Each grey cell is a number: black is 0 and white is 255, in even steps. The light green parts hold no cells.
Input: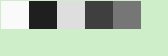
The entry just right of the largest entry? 31
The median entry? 118

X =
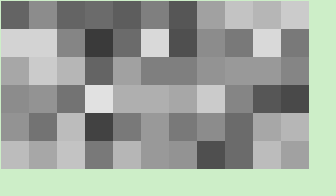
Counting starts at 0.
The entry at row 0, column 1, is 140
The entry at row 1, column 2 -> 133
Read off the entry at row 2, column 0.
167
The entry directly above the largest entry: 100
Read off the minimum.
58
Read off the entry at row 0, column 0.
100
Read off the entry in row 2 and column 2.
182
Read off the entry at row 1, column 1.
211
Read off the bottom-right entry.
161
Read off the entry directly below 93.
107
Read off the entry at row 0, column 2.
100
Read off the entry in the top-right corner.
203
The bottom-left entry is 188
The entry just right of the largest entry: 175
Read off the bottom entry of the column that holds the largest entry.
121

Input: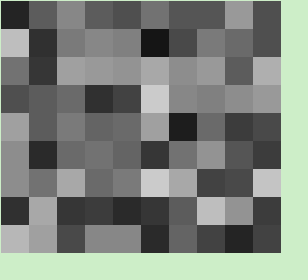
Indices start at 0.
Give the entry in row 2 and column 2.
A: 160
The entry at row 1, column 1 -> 48
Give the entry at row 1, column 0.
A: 190
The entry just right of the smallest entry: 73
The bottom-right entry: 66
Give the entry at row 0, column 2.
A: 135
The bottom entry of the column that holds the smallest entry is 42
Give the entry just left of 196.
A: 73
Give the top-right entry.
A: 79
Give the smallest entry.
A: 21
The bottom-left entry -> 183
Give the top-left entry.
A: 36
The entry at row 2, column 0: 114
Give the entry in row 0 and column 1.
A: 92
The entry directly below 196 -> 60

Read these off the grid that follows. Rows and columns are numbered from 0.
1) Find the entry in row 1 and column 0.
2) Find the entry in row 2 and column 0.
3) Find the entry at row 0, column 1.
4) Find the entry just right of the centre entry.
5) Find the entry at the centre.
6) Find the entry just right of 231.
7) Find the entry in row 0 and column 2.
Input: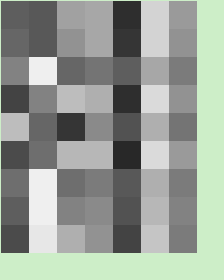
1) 102
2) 130
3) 88
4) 82
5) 138
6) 175
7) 161

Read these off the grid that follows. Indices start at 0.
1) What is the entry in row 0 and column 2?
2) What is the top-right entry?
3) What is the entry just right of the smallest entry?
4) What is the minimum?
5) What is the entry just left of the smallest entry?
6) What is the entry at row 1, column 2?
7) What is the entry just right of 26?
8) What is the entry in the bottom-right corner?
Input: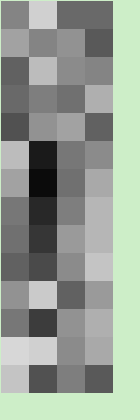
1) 105
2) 105
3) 112
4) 11
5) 162
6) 146
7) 119
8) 89

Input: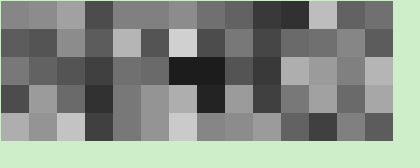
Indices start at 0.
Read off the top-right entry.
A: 112
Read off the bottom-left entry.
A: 174
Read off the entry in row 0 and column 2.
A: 161
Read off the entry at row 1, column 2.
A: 140
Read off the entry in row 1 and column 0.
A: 92
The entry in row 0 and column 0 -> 134
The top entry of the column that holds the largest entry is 140
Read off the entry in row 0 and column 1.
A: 140
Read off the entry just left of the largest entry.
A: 84
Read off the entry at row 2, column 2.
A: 84
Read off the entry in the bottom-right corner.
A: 92
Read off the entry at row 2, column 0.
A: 120
